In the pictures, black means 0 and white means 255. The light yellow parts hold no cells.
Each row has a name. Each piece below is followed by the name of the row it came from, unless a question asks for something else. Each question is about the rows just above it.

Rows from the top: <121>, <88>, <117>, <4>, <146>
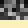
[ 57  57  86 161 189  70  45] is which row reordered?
<4>
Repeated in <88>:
[45]
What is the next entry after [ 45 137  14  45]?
[113]
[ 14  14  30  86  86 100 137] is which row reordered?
<121>
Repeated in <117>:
[45]
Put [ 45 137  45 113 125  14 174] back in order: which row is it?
<117>
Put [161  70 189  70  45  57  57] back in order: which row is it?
<146>

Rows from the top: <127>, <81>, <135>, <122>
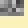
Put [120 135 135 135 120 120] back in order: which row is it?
<122>
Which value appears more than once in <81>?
[104]

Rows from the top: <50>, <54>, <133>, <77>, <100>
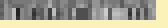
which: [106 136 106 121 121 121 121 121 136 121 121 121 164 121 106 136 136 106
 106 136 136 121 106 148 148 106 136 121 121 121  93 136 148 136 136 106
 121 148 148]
<50>
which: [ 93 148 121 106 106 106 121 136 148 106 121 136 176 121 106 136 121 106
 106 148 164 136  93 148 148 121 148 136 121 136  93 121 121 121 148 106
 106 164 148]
<54>

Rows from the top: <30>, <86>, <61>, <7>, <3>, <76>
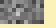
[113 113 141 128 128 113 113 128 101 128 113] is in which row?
<3>
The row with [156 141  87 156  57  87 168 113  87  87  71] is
<76>
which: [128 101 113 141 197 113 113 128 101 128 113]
<7>
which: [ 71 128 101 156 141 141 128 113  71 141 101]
<30>
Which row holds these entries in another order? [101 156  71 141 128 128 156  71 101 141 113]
<86>
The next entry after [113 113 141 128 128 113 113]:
[128]

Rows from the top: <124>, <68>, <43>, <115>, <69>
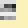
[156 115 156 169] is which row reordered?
<43>
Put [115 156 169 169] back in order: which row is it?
<69>
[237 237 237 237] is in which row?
<115>
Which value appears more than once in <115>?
[237]
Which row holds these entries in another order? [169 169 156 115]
<69>
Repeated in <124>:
[222]

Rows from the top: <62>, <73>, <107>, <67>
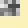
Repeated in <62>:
[207]
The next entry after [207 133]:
[193]
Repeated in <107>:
[133]
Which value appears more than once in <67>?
[177]
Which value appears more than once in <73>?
[74]

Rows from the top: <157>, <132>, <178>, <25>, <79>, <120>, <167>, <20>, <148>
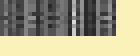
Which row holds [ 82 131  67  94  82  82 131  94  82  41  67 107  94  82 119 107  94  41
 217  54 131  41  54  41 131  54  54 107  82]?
<120>
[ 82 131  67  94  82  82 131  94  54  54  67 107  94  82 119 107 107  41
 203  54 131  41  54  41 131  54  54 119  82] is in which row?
<25>
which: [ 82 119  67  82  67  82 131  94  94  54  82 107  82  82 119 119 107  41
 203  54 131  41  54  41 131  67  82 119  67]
<148>

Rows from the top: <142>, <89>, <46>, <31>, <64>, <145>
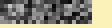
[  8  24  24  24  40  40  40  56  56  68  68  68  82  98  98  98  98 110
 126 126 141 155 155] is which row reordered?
<142>
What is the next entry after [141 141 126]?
[180]

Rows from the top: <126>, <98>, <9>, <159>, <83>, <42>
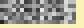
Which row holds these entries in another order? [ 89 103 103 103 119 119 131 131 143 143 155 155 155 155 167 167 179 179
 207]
<98>
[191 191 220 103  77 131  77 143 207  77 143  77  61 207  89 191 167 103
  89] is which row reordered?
<126>
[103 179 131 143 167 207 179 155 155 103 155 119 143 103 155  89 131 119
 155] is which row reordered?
<159>
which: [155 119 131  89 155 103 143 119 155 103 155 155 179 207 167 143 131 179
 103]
<159>

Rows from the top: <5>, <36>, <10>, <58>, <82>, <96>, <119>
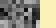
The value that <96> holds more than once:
[183]
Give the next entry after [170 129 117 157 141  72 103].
[28]

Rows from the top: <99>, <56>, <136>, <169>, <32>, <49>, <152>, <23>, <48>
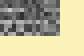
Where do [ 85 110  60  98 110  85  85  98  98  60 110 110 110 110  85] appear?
<56>
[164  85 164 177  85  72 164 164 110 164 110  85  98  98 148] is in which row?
<48>
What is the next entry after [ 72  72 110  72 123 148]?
[123]
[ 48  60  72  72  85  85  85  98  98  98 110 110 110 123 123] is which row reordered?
<32>
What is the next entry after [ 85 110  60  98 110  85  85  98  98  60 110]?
[110]

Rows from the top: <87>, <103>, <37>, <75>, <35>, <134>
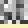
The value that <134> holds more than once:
[58]
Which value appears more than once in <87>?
[181]
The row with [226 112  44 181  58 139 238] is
<35>
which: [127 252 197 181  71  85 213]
<103>

